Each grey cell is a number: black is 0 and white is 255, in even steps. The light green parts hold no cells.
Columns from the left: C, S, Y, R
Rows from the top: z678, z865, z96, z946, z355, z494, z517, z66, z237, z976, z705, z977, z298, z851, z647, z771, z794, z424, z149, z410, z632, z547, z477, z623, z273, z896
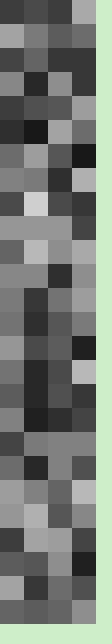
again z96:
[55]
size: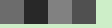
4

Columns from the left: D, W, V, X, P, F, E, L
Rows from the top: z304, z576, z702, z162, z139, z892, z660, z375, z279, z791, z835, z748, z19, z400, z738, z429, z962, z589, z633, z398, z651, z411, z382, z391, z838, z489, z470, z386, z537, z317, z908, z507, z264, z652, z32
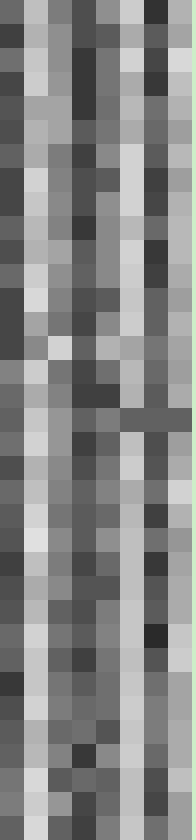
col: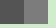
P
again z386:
[97]
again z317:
[124]
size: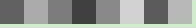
8
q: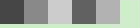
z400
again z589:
[97]

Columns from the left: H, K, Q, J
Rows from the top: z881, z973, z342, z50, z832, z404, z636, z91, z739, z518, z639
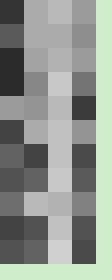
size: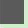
1
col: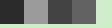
H
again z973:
[171]

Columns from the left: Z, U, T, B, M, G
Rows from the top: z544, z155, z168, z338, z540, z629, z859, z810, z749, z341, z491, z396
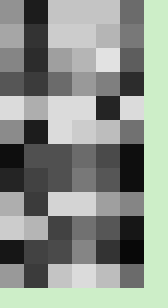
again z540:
[219]
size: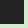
1
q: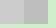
z629

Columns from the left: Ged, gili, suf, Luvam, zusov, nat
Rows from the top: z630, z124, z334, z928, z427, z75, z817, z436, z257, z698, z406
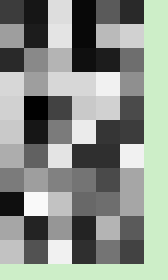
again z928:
[215]
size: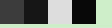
4
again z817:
[47]
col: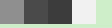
nat
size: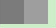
2
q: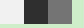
z406
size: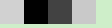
4

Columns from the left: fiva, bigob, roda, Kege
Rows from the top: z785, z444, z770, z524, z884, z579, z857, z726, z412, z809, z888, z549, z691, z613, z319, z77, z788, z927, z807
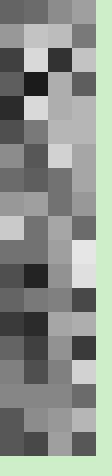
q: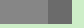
z788
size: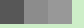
3
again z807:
[87]
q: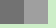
z888
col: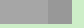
Kege
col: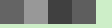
fiva
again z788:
[134]

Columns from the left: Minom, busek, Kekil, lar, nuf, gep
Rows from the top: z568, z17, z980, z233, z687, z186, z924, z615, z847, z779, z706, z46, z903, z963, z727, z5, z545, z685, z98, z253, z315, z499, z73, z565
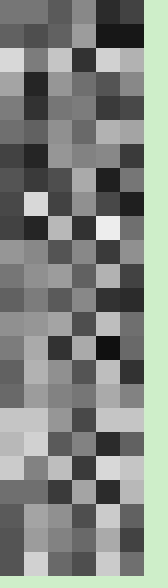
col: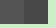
Minom
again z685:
[197]

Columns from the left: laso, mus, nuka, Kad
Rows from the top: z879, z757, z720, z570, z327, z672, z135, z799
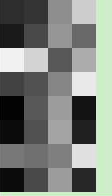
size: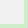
1
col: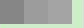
nuka

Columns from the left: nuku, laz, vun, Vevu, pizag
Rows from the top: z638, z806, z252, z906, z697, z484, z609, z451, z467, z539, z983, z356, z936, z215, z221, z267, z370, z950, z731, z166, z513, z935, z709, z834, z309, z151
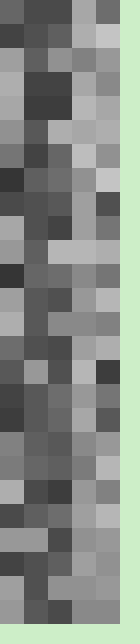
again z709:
[152]
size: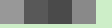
4
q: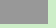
z709
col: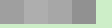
nuku
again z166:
[123]
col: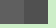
laz
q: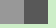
z151

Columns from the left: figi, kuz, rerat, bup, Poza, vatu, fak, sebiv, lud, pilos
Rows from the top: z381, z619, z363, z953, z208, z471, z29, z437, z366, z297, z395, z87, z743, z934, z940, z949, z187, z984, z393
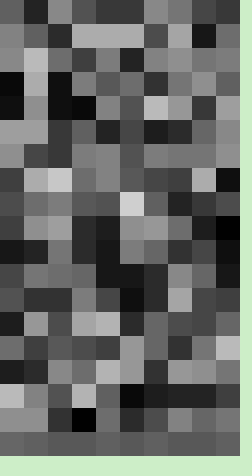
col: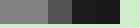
Poza
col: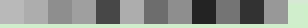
kuz

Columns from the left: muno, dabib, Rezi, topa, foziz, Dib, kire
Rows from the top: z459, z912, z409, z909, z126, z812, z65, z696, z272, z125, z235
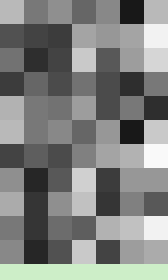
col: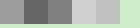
topa
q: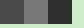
z126
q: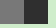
z126
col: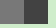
dabib

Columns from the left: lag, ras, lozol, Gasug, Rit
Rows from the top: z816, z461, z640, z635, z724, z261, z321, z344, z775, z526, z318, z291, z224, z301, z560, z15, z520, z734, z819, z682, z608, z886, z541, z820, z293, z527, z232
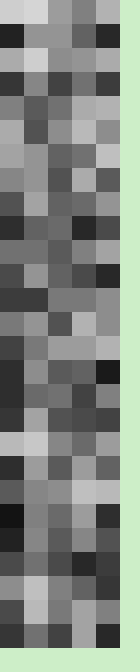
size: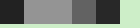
5
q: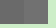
z520
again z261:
[141]
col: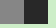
Gasug
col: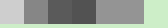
ras

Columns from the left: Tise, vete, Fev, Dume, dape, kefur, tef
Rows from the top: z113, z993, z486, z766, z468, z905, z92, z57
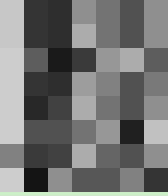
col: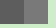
tef
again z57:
[87]
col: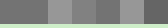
dape
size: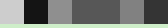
7
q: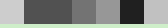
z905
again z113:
[143]
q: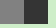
z57

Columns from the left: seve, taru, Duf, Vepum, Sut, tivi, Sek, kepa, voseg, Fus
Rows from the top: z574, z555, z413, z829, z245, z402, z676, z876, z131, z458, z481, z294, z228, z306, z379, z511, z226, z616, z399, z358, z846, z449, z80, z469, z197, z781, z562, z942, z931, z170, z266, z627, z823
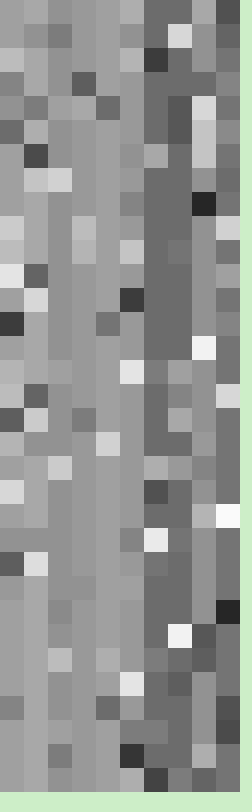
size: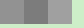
3
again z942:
[153]
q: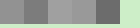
z616
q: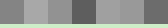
z829
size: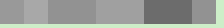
9
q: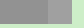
z197
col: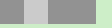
Duf

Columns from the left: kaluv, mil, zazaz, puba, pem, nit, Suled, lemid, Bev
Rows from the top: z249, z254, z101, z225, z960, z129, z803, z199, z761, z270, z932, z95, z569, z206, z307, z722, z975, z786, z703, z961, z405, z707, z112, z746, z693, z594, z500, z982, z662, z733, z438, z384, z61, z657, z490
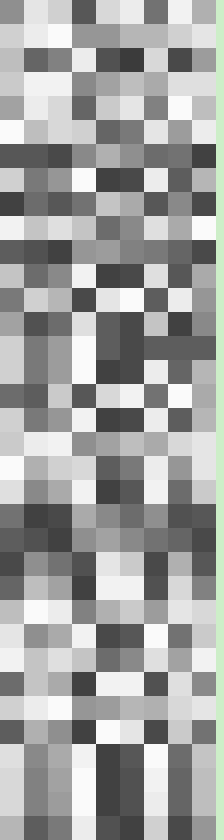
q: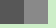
z761
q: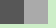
z95
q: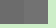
z803
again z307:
[93]
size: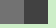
2

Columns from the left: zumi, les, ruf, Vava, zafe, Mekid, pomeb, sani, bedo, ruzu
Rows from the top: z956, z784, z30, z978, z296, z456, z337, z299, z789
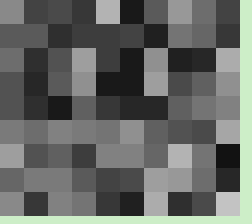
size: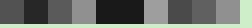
10
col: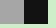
ruzu

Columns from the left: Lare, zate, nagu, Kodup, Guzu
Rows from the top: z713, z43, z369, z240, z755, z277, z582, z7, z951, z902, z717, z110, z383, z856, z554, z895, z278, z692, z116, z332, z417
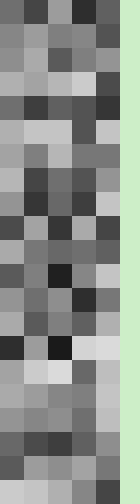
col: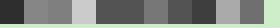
Kodup
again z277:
[196]
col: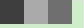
Kodup
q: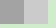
z895

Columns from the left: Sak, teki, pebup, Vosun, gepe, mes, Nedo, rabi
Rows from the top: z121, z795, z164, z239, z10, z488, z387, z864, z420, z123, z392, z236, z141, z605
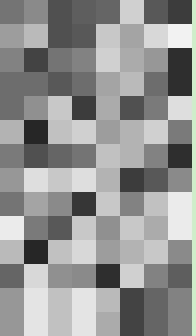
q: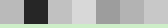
z392
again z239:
[109]
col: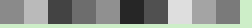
teki
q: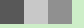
z123

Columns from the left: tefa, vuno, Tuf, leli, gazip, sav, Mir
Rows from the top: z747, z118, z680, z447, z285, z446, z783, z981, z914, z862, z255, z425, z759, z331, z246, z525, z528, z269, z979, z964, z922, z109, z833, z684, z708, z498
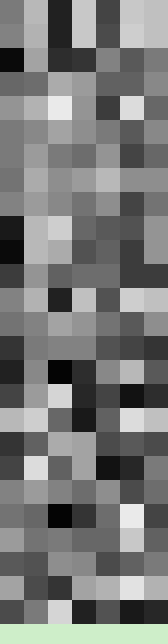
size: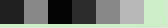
6
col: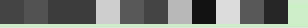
sav
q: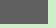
z447
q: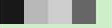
z862
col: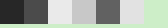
sav

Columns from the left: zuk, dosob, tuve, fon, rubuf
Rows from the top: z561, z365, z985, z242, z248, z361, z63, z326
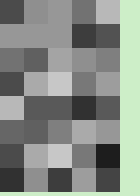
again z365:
[151]
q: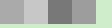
z242
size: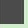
1

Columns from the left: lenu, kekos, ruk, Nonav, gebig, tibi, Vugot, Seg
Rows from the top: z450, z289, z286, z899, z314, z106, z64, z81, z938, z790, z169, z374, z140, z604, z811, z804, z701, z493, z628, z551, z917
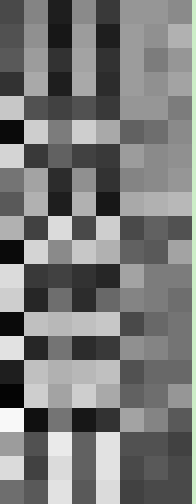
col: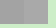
Nonav
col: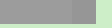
tibi
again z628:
[81]

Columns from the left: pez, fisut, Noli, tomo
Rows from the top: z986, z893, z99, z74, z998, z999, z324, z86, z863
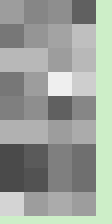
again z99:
[184]
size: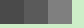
3
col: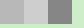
tomo
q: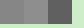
z986

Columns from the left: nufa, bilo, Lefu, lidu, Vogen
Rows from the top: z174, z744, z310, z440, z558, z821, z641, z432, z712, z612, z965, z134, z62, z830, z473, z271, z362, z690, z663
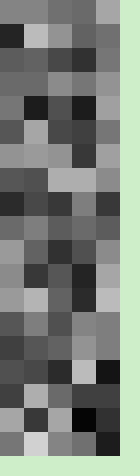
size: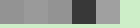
5
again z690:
[166]

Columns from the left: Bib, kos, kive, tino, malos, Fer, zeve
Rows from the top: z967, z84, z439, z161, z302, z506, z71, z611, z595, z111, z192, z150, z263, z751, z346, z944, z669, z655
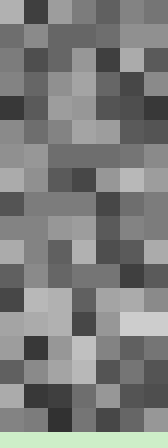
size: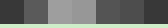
7
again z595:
[124]
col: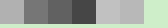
tino
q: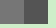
z944
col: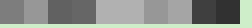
kive

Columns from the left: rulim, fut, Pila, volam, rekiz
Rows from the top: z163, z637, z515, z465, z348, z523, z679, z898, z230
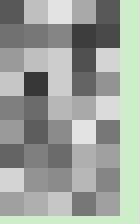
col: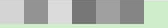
rekiz
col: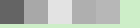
volam
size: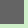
1

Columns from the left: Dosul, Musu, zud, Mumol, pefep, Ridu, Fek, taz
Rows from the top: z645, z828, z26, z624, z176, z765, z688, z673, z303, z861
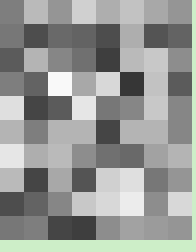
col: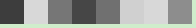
pefep
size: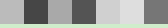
7
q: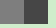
z861
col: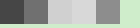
pefep
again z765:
[180]
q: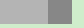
z765

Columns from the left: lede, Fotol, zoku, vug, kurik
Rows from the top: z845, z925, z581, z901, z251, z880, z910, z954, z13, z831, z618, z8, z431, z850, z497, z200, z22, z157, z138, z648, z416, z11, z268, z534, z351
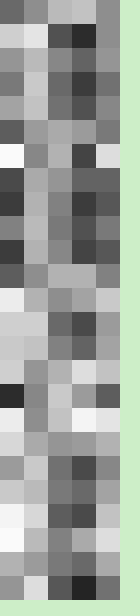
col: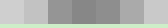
Fotol
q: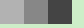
z618
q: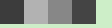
z618
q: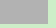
z8

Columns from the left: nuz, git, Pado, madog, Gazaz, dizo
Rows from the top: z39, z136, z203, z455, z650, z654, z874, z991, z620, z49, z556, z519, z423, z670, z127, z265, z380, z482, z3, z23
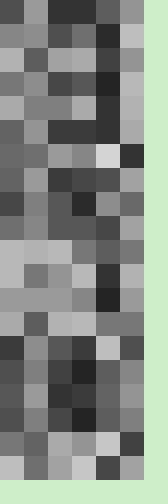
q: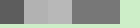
z670
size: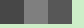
3
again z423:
[154]

